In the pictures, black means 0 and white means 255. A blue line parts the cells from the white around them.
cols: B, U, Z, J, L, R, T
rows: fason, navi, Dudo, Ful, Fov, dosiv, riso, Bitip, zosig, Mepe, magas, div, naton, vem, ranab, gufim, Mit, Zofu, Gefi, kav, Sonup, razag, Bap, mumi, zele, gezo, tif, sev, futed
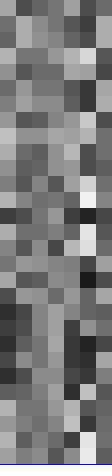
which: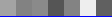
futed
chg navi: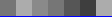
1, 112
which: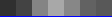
kav
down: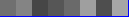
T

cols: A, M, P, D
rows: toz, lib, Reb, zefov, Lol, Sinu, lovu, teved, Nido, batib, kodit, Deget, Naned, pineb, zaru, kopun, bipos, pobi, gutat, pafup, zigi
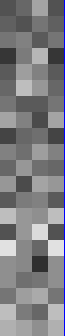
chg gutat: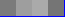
1, 117
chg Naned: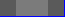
3, 129
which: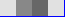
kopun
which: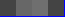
Nido
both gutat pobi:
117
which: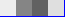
kopun
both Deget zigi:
164

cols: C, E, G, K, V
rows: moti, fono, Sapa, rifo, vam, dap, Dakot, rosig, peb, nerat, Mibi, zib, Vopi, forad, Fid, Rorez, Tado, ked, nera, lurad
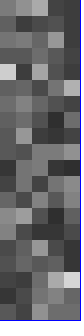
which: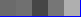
dap
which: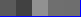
lurad
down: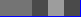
E
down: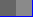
C
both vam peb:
61
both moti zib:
67
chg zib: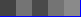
3, 67

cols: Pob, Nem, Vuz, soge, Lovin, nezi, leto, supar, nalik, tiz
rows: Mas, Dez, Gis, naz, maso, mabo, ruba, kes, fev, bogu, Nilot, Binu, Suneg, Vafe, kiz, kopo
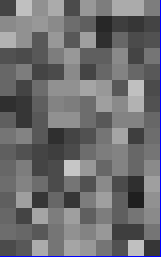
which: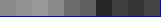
Dez
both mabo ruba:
109
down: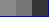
tiz

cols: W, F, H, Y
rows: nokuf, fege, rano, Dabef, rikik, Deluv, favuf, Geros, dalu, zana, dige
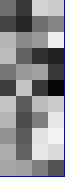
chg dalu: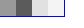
1, 146
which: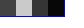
Deluv
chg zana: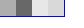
2, 98
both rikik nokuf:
55
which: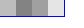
rano

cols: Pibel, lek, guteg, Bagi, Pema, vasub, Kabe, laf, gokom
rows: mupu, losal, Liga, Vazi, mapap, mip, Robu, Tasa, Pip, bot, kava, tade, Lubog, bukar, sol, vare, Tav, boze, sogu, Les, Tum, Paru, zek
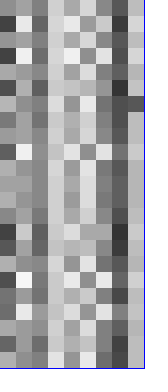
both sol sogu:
202
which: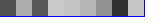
mip
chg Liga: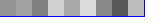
6, 214

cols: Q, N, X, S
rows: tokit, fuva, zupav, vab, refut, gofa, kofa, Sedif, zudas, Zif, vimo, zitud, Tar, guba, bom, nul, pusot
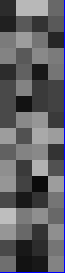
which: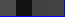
kofa
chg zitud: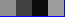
1, 150
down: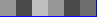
Q
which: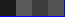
fuva
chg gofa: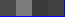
2, 131

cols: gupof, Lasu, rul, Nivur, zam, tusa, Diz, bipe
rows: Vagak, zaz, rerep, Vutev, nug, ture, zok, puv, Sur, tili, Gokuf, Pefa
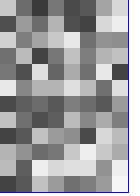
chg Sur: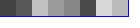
5, 141
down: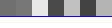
gupof
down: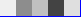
bipe
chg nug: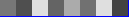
7, 231
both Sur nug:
67
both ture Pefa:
113

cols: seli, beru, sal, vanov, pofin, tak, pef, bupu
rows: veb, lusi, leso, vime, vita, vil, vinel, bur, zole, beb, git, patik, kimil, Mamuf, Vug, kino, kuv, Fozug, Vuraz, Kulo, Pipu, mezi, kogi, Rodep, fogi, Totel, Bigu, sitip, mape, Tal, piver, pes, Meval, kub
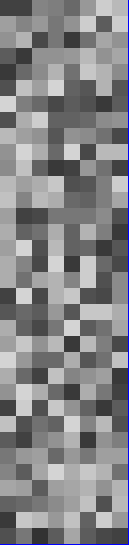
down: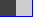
bupu
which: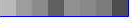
zole
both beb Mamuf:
72
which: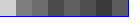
vinel
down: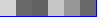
beru
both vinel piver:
92

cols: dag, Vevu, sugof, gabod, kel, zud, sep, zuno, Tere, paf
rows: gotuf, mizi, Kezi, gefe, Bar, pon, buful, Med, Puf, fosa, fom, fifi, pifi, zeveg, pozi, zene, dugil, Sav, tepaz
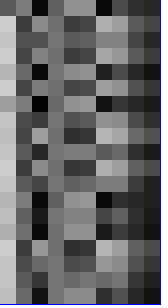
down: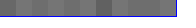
gabod
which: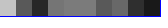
fosa
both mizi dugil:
138
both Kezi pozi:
39
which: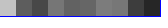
fifi
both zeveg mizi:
69

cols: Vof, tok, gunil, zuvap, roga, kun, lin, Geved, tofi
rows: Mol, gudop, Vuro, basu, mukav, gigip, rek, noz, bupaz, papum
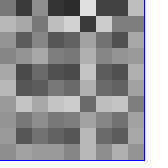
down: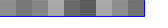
gunil
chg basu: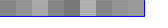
4, 127
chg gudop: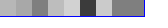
3, 120
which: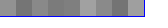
noz

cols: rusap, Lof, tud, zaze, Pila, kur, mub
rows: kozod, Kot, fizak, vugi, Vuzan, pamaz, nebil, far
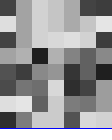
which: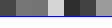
pamaz
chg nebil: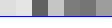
4, 203
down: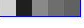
tud
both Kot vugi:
163

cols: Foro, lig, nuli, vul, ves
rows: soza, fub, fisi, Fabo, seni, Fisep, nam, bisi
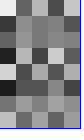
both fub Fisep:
84
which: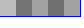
bisi
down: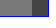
nuli
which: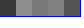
fub
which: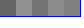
fisi
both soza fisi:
99
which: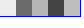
soza

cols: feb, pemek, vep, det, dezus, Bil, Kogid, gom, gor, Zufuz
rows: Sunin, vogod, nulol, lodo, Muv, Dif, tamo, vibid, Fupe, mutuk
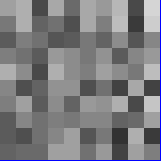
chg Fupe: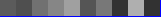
10, 58
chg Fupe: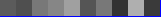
3, 113

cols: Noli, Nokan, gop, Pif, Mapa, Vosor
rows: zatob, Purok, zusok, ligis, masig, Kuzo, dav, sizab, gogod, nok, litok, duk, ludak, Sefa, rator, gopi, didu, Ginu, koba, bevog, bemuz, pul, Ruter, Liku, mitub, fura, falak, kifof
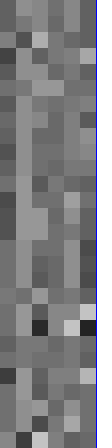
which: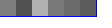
zusok
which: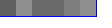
gogod
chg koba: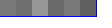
4, 112
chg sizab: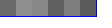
4, 105
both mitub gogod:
105
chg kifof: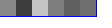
6, 105

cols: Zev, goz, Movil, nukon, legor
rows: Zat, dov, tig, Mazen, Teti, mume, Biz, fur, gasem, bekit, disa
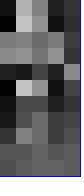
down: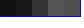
Zev
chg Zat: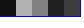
5, 52
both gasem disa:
79

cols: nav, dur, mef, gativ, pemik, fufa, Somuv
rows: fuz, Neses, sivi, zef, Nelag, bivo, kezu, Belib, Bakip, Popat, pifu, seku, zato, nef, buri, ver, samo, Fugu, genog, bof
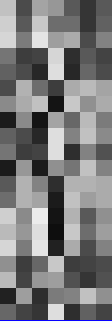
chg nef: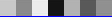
1, 207
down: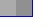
Somuv
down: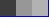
dur

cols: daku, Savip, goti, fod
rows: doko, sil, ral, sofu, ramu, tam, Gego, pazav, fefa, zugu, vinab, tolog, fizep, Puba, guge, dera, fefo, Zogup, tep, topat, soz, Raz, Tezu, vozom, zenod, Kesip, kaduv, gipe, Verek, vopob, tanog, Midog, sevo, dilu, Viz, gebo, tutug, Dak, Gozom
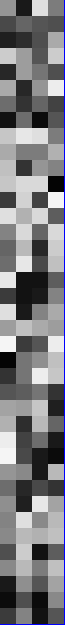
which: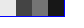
gipe
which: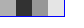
tam
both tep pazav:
18
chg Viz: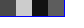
1, 79
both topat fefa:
223

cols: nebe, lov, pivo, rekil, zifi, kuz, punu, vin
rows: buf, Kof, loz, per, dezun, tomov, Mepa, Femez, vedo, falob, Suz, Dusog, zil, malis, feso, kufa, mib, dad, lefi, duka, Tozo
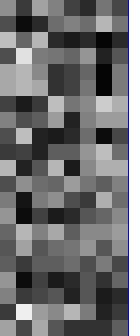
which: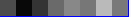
Kof
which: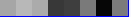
tomov
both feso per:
102
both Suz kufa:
86
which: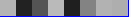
Suz

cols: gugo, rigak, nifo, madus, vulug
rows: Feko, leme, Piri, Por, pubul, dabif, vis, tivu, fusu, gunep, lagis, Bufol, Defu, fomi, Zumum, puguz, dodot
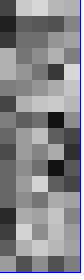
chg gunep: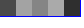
2, 155
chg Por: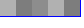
2, 118
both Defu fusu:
102

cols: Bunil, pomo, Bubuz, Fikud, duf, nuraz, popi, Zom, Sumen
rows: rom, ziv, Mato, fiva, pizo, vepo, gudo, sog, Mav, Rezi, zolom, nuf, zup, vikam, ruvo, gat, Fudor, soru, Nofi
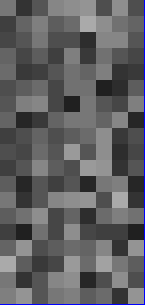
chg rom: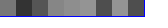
8, 142
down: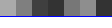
Zom

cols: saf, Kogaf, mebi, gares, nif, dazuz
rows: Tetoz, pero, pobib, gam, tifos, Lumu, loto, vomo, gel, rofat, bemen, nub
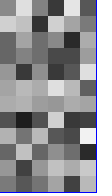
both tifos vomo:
57
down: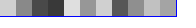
gares
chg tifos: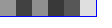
2, 57

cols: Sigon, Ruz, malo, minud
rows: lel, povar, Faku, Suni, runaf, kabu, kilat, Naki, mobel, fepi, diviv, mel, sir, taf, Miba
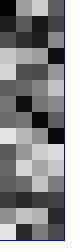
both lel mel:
95
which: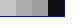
Suni
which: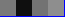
kilat
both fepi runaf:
151
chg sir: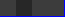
4, 67
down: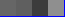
Sigon

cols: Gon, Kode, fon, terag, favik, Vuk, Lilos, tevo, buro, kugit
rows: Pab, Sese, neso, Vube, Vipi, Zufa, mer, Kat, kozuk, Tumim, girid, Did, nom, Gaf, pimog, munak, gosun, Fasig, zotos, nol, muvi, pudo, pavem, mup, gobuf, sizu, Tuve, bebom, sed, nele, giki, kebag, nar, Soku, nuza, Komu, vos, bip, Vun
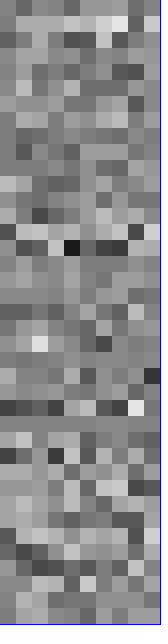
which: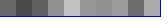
nuza
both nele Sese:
172
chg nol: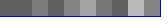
3, 118
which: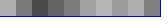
Gaf
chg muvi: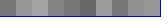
7, 164

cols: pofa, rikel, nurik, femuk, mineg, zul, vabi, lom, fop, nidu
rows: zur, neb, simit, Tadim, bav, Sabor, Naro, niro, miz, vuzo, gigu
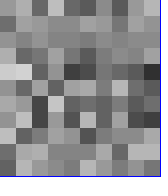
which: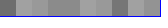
neb
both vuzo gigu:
182
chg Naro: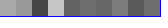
7, 98
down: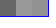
nurik
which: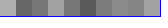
Tadim
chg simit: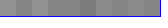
10, 139

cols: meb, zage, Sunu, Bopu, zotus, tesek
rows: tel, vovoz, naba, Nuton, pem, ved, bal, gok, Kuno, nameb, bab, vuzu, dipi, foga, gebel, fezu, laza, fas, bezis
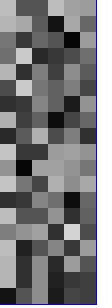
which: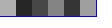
fezu
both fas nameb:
56
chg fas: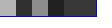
6, 63
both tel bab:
161
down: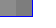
zotus
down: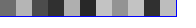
meb
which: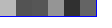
foga

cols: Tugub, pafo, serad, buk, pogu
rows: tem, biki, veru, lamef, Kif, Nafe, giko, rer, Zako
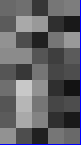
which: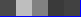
giko
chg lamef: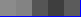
2, 139

